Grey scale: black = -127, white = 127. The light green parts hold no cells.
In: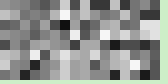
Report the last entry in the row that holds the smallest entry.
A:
97
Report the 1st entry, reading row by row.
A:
20
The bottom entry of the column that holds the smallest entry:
77
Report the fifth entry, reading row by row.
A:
-42
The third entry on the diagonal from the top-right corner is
-11
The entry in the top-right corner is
-42
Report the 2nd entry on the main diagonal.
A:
41
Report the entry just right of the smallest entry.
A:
32
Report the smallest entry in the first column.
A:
-51
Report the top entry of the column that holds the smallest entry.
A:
77
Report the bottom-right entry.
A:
-42
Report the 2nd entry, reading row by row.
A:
9
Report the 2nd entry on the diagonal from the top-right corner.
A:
-72
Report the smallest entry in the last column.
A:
-72
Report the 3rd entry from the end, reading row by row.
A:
-11
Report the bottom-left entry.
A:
-11
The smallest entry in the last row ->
-101
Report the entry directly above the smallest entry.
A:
118
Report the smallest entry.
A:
-111
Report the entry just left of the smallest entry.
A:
-51
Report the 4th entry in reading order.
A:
-22
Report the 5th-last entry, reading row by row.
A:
-91
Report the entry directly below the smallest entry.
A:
-22

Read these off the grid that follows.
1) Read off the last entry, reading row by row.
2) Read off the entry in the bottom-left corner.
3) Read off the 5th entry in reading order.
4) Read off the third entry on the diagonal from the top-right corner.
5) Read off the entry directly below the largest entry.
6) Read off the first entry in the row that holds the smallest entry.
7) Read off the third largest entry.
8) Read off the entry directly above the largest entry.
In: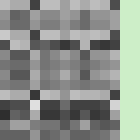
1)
20
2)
-29
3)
61
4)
9
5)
43
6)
-81
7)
73
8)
-72

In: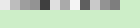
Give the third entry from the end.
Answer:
73
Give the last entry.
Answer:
-1
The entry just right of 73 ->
19
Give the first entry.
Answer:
106

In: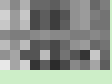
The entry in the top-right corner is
-2
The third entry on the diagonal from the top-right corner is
27
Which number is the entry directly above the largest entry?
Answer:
17
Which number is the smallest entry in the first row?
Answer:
-34
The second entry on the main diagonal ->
27
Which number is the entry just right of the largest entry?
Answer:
37
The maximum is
104
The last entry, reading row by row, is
-34
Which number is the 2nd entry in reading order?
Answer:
8
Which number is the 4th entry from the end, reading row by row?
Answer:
8
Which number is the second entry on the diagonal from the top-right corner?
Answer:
-2
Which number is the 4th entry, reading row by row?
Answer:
-23
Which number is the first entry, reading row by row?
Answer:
48
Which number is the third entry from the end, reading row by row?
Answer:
-12
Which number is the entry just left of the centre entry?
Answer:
17
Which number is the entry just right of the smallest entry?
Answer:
-55
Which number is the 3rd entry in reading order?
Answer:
48
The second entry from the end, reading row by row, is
37
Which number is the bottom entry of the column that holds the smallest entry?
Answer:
-84
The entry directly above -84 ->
-55
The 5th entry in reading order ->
-23
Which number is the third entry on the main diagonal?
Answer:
59
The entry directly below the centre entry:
-55

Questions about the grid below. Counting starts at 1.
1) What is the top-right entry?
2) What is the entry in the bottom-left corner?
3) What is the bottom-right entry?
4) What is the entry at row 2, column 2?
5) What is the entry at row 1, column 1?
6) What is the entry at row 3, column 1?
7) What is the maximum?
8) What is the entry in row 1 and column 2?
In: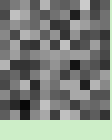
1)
-34
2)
-34
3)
-76
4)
64
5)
-34
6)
-14
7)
75
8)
-4

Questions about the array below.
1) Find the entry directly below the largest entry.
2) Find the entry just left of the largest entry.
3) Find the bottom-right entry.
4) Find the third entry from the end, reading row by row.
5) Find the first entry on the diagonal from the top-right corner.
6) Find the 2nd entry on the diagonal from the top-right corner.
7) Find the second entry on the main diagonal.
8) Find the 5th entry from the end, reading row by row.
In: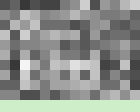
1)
78
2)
-71
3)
55
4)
55
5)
78
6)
5
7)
-5
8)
-17

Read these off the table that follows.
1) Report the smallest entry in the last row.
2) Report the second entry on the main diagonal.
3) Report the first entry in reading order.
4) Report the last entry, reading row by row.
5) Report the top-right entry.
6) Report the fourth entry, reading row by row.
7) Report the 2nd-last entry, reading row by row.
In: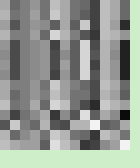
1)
-72
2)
-12
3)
41
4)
115
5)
-22
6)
21
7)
31

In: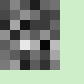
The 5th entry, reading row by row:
-25
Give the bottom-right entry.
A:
-5
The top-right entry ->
-14
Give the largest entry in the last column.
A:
60
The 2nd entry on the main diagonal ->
-25
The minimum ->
-120
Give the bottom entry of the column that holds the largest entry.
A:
-98
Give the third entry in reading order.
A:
-46
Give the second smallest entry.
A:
-108
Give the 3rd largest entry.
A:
49
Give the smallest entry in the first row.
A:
-98
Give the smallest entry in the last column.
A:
-56
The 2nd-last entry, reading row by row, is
-77

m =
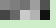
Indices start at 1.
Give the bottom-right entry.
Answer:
-110
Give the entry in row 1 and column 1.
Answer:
8
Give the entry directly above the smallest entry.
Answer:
-46
